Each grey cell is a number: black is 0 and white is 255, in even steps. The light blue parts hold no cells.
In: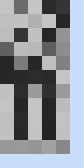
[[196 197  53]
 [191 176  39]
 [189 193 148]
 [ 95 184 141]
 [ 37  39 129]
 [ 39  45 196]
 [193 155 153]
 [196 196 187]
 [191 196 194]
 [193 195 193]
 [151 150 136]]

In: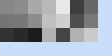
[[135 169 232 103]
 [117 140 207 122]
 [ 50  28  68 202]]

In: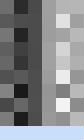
[[110  74 181]
 [ 89  76 225]
 [118  76 163]
 [ 95  75 212]
 [103  75 198]
 [ 81  78 235]
 [131  78 126]
 [ 72  79 243]
 [124  77 144]]

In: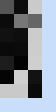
[[ 85 202]
 [ 11 101]
 [ 17 204]
 [ 10 205]
 [ 29 207]
 [  5  18]
 [201  11]]

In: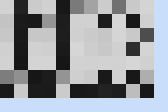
[[210 203  24 163 113 212]
 [195  25  29 209 214 208]
 [199 199  30 202 213  77]
 [208 209  26 205 208 212]
 [210 212  22 209 210 208]
 [125  22 148 202 209 174]
 [ 25  27 203  27  30  24]]

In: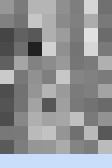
[[151 181 143 213]
 [129 198 138 172]
 [ 69  88 156 225]
 [ 74  33 144 215]
 [ 96 130 153 123]
 [202 145 199 129]
 [ 78 149 154 127]
 [ 84 163 159 114]
 [ 77 175 166 122]
 [120 186 149 185]
 [ 90 150 171 124]]
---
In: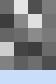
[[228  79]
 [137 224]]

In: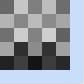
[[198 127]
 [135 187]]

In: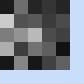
[[110  37]
 [ 81  88]]

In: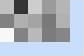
[[ 52 205]
 [176 164]]

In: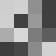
[[209 144]
 [ 65 153]]

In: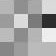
[[143 167]
 [219 122]]

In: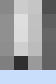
[[204 197]
 [222 193]]

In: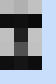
[[176 193]
 [ 16  11]]

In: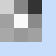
[[133  51]
 [249 138]]
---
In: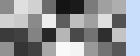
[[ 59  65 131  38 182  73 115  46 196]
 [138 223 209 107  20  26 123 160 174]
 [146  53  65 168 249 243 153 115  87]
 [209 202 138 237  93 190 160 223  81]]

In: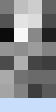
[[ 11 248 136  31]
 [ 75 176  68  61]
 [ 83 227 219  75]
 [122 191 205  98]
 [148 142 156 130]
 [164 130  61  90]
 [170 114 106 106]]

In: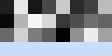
[[ 10 180 245 215  57  79 112  99]
 [ 30 230  23  72 202  42  65 188]
 [105 208 124  92   2 145 237 160]]

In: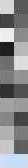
[[ 30 184]
 [ 49  81]
 [ 68 103]
 [110 221]
 [124 147]
 [132  68]
 [162 155]
 [177 124]
 [199  95]
 [213  88]
 [236 139]]

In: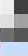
[[110  86]
 [223 162]
 [236  63]]

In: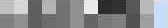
[[128 144  95 108 114 144 101 122 128  81 159]
 [192 214  95 179 114 144 234  44  50  88 185]]

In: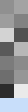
[[ 44 234]
 [ 89 183]
 [110 150]
 [123 138]
 [144 163]
 [157 130]
 [211  81]]

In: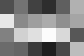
[[ 79 115  65  45  95 177]
 [107 101  58  30  72 189]
 [129 209 224 252 217  87]
 [231 137 158 171 143 165]]
